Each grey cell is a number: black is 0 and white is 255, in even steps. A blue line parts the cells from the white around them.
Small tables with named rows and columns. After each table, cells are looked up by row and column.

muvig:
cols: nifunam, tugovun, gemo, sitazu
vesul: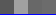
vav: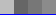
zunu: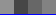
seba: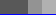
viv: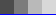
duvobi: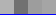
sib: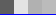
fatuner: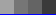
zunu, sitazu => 130
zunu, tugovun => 70
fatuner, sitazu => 58
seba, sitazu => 177
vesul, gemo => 104
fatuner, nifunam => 163
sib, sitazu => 187
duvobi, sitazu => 165
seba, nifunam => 88
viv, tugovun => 124
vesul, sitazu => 108
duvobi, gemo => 157
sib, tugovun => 227
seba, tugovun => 88
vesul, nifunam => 88
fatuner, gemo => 100
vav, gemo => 119
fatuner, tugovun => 118
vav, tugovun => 102
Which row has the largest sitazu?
viv

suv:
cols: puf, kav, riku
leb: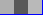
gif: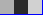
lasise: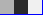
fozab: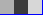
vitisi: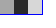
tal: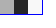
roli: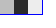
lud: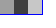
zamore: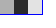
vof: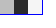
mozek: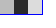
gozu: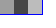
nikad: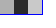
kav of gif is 42
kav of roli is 42
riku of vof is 245
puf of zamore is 176
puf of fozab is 176
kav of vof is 42
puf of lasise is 178
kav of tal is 38
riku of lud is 199
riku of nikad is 201
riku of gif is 209
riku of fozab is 215
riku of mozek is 220
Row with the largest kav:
leb

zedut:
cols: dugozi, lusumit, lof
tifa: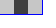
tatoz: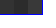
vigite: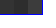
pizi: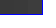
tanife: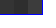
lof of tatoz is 57
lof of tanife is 60
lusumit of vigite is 45
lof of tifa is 198
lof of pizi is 61
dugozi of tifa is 200
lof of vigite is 60
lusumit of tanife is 46
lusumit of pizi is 58
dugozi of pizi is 57
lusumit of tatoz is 44
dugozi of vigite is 51

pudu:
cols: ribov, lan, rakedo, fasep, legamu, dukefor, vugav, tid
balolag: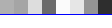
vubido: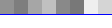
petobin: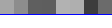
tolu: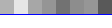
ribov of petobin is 166
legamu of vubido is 137
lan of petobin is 141
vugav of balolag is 148
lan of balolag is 165
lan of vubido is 126
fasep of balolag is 107
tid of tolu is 89
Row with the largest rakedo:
balolag

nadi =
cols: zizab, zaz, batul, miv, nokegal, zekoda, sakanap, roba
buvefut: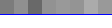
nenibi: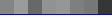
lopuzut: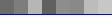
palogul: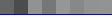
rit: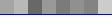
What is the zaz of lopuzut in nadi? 125
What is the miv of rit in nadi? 153
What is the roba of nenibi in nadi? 54
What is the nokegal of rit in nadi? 123
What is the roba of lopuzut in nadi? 199
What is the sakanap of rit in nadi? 131
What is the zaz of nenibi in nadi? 155
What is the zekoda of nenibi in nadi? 127
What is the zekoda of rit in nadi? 144
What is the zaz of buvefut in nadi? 144
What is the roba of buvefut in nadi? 153
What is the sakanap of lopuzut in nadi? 188
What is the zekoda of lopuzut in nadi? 137
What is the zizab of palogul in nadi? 101
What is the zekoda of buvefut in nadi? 148
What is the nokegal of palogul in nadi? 150
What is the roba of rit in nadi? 204
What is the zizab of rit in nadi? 165

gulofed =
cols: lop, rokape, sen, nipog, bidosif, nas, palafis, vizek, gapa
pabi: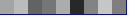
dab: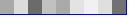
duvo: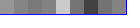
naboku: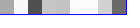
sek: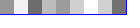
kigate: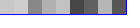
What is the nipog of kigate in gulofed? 177
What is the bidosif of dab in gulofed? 170
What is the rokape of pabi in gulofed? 187
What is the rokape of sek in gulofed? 242
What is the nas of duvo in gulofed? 116
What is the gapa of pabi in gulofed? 127
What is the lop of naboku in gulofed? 170
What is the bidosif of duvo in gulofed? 202
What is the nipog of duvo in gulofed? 130
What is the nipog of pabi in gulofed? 118
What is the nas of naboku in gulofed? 251
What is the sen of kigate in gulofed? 136
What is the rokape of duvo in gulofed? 133
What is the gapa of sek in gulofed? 114
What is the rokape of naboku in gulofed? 249

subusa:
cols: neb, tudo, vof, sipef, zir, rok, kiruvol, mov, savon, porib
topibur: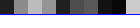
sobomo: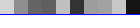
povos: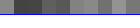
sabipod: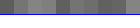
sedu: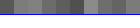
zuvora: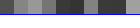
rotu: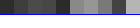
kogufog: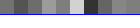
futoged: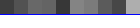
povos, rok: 130
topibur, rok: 78
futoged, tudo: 82
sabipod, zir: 96
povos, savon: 147
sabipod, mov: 97
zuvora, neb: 80
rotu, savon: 67
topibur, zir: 32
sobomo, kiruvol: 158
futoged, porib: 174
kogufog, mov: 101
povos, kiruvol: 137
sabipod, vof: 132
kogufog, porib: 126
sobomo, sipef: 95
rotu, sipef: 71
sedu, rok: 80

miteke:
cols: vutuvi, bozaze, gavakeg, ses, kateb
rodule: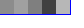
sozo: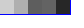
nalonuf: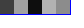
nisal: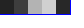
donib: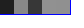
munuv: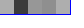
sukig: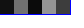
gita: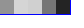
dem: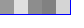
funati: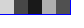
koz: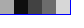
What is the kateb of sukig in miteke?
61
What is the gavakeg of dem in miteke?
141
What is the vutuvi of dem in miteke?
153
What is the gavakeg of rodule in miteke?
127
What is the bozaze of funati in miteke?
71
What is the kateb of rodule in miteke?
183
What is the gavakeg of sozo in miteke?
94
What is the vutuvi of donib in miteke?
31
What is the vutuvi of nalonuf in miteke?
63
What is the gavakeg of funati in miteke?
25
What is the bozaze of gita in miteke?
213
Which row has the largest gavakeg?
gita

